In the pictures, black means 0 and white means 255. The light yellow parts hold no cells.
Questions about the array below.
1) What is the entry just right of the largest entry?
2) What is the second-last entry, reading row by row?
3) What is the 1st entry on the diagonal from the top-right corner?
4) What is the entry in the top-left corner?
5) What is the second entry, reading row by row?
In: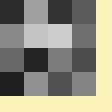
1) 112
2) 82
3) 90
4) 44
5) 159

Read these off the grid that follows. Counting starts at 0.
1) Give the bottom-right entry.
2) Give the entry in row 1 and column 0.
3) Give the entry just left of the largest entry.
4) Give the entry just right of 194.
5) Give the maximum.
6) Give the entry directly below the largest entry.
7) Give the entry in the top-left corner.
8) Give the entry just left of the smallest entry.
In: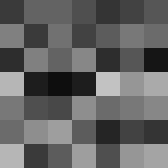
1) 164
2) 128
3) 29
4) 150
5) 194
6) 107
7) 58
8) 29

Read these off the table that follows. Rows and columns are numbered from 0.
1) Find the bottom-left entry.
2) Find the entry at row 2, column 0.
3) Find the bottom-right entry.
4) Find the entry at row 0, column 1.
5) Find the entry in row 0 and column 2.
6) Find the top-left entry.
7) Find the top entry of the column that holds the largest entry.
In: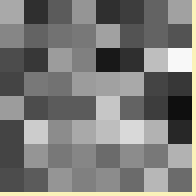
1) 76
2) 76
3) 107
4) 47
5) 91
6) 169
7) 161

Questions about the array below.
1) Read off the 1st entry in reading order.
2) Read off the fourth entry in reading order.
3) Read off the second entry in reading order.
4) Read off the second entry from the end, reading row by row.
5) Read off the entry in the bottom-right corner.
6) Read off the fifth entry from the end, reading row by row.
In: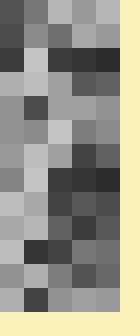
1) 82
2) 153
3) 119
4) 160
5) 153
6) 176
